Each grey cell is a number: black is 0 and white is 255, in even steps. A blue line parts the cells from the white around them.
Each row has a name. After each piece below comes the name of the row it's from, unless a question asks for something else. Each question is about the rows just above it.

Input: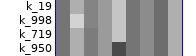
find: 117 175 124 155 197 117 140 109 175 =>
k_719
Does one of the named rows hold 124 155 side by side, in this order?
yes

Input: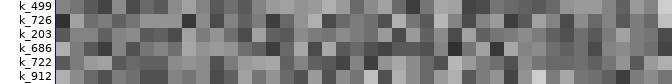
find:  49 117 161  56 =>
k_686
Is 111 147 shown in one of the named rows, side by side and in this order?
no
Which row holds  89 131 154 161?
k_499

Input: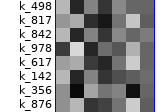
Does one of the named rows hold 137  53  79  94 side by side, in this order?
no
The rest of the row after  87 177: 102

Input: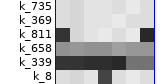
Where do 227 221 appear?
k_735
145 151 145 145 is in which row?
k_658
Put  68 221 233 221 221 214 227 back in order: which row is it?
k_8
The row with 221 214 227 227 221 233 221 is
k_735
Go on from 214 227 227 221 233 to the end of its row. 221

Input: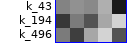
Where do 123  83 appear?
k_194
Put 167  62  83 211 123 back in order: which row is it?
k_496

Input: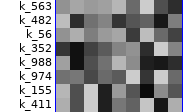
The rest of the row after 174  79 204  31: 119  98 197  24 174
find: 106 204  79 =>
k_563
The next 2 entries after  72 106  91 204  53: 204 106
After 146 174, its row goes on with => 126 154 166  59 189 106  66

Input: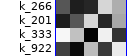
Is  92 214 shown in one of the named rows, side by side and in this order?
no
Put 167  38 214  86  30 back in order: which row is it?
k_201
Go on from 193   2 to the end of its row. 240  51

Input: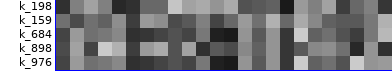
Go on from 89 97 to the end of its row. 26 154 128 162  61 104 128  54
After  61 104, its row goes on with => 128  54

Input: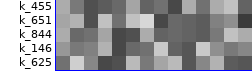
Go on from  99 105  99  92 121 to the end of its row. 193 172
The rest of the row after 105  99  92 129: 143  59
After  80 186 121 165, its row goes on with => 186  86 135 178  92  86
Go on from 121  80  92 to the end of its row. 105 165  99 113  72 172 113 172 193  99
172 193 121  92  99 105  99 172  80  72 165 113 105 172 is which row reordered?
k_844

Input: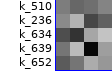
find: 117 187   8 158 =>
k_639
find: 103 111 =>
k_510
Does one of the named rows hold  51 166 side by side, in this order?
yes
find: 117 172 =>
k_652
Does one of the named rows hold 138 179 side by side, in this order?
yes
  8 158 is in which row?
k_639

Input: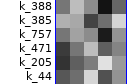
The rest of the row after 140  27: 147
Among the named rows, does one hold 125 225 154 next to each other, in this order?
yes
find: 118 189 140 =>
k_388
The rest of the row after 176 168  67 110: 213
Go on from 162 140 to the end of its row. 27 147
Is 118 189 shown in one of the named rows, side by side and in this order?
yes

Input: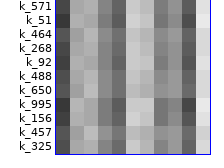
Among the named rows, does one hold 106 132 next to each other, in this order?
no
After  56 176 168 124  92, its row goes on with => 209 196 118 139  78 233

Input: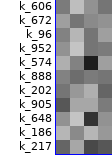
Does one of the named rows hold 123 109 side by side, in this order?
no
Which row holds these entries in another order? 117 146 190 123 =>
k_606
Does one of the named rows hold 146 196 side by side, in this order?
yes
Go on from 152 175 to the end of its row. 101
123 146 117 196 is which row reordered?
k_952
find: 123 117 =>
k_888
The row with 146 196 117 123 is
k_952

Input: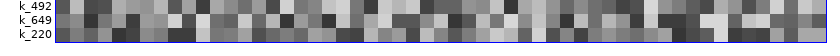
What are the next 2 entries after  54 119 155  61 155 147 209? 80 215
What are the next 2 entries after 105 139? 111  99

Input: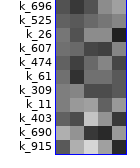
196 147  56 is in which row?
k_403
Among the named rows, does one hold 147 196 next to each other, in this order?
no
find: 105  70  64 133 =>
k_607
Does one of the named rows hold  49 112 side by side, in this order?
yes
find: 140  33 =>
k_26

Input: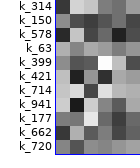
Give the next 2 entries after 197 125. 112 156
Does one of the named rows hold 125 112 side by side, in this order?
yes
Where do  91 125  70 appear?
k_662
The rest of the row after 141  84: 91 253 191  77
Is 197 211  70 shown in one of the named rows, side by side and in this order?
no

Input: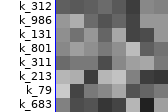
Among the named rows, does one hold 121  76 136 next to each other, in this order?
yes
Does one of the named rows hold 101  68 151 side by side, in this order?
yes
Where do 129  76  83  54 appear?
k_683
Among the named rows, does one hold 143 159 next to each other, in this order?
no
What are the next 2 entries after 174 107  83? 101  68
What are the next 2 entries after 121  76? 136 159

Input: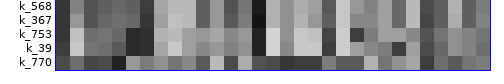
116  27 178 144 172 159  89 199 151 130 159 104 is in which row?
k_568
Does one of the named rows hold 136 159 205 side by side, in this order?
no
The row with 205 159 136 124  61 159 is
k_39

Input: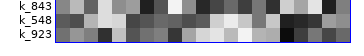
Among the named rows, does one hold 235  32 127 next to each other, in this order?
no
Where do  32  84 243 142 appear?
k_843

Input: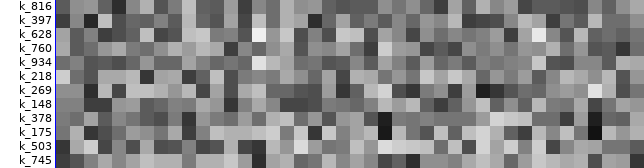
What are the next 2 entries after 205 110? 84 169
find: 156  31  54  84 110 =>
k_269
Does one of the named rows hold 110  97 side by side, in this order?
yes
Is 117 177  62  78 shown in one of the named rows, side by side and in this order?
no
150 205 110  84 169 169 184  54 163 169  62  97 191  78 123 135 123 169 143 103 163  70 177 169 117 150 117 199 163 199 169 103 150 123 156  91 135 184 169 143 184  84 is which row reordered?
k_218

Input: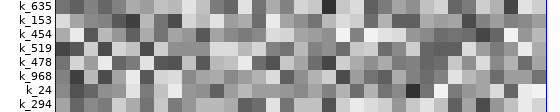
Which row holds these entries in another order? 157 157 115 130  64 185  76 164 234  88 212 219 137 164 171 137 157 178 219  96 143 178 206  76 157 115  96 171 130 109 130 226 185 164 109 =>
k_968
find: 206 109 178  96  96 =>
k_153

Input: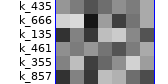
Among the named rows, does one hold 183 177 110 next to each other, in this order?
no
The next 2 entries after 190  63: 104 143
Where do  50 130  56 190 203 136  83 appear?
k_135
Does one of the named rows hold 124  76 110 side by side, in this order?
no
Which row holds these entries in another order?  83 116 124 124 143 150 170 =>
k_461

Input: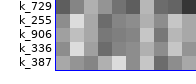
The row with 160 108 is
k_336
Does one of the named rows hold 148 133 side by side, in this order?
yes
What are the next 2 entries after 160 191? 168 120
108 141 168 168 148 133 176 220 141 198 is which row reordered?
k_387
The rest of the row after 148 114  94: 183 108 100  54
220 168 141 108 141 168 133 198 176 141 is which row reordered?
k_255

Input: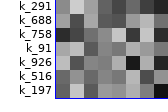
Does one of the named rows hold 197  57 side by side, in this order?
yes
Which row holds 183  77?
k_516

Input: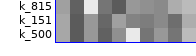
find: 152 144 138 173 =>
k_815
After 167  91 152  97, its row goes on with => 144 234 117 152 117 187
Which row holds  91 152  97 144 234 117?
k_500
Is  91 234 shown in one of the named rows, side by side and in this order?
no
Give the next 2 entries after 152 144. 138 173
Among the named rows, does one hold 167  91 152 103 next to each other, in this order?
yes

